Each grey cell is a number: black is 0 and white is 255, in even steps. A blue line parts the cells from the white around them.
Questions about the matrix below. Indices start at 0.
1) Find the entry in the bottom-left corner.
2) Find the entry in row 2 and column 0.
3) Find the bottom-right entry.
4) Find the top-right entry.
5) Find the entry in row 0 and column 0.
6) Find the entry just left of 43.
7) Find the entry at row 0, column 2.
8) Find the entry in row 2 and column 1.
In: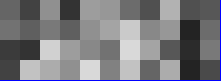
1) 66
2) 59
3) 74
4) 87
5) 101
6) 87
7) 144
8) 51

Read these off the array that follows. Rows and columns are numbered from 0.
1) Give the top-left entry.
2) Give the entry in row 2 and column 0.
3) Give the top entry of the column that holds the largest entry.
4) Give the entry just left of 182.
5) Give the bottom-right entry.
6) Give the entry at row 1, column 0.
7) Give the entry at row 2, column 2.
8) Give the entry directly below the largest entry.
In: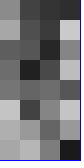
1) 139
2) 94
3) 46
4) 167
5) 26
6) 167
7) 39
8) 133

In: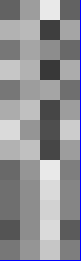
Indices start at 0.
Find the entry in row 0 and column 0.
98
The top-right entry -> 98
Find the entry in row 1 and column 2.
62
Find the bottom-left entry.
119
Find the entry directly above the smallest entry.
141
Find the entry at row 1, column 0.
178
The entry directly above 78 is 70
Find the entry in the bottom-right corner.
126
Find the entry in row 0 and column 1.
157
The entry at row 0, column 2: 233
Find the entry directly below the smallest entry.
165
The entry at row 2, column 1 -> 165
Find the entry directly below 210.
218
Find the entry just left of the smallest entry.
178
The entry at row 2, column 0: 119

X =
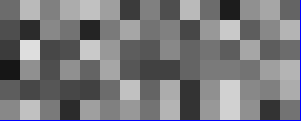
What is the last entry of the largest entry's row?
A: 108
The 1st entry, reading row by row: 108
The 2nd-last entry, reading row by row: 51
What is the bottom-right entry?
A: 115
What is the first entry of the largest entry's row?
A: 59
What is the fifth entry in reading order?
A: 193
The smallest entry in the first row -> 28
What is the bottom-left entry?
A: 136
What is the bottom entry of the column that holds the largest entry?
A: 193
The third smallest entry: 36
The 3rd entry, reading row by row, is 128
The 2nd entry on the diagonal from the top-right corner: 136
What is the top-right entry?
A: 100
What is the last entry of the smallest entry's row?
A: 180
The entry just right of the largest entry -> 71
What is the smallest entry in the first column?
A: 22
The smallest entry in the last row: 43
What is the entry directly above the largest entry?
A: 43
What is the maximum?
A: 222

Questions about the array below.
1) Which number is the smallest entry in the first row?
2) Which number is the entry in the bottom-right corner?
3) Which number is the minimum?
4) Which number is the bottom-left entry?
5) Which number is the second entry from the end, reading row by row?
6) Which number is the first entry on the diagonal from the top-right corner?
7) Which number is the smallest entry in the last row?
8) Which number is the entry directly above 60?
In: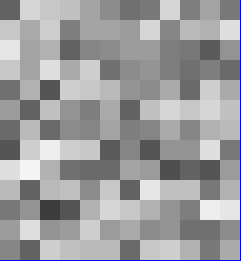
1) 98
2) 170
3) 60
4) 133
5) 120
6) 120
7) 98
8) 185

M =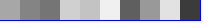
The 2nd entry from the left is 132
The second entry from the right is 226
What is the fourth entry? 208

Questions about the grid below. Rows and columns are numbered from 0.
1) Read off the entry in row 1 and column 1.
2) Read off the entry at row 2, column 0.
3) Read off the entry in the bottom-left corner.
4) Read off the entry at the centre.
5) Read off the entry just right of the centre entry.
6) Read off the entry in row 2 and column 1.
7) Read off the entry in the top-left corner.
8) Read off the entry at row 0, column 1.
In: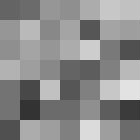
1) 185
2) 143
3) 80
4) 100
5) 93
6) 164
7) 100
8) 107

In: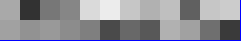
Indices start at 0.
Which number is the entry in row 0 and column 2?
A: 119
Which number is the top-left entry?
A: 169
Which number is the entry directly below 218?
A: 127
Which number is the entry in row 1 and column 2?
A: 153
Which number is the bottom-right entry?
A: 58
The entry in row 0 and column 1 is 50
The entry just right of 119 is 134

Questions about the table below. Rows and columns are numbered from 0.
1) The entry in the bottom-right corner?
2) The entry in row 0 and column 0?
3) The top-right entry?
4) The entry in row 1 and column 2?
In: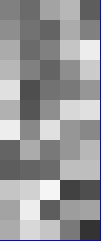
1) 51
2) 128
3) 93
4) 100
